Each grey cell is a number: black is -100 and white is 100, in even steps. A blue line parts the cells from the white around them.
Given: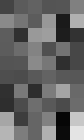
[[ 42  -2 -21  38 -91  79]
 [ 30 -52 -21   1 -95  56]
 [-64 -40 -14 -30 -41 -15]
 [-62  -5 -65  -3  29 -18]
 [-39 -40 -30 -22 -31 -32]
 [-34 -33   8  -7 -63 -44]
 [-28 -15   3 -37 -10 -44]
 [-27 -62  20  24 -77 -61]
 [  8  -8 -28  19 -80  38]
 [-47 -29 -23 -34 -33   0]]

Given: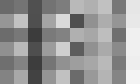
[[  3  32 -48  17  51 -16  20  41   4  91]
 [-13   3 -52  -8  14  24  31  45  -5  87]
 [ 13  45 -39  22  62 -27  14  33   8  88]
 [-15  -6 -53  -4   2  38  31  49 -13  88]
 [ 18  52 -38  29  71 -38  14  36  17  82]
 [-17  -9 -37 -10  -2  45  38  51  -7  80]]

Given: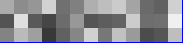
[[  3  46  25 -56 -24   5  64  -7  51  21 -40 -33  49]
 [-35  75 -30 -45 -15  19 -33 -27 -22  60 -14 -12  88]
 [ 34  10  18  65 -12   0  37  49  59  29 -17 -24  63]]

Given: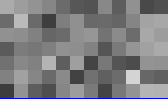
[[-52  15 -27 -39   5  23  -4 -47  -6  15  41  40]
 [  1  26   5 -17   8 -48 -11 -25 -15  66 -19 -25]
 [-11   7   1  41 -26  25 -47  -6 -34 -40  15  14]
 [-29  -3  -7   0  14  11   2 -33  -4  17  26  33]
 [ 14  11   1 -20 -16  13  18 -10   9 -15  32  23]
 [-16  46 -17 -51  -1  13 -18 -17 -21   4  28  31]
 [ 34  23  15   5 -16 -32 -35   7 -27  14 -43 -37]]

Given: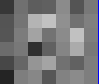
[[-72  -1   6 -32   2   9  -1]
 [-44 -20  17  29 -11 -24  -2]
 [-15  -6 -63 -24   4  34  -6]
 [-33  -3  28 -10   9  51  -1]
 [-34  -9  41  52  13 -11   0]
 [-57 -12 -27 -25   9 -34  -6]]

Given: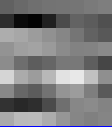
[[ 33  46  47  35  18   5   0   4]
 [-61 -69 -64 -41 -13   6   9   3]
 [  7 -19 -28 -10  16  22  -1 -30]
 [ 67  34  22  44  77  82  51  12]
 [ 10 -14 -27 -20  -6  -6 -26 -45]
 [ 15  25  28  21   9   2   3   8]
 [ 36  31  22  14   5  -8 -23 -31]
 [-65 -92 -98 -75 -41 -22 -28 -37]
 [-24 -18 -13 -10  -9  -8  -4  -1]]

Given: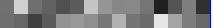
[[-14 -19 -50 -28  15  20  12  -7  39  -9 -16  80  29  -2 -18]
 [-12  64 -13 -23 -37 -28  54  17   6   7  -8 -75 -34  -1 -62]]
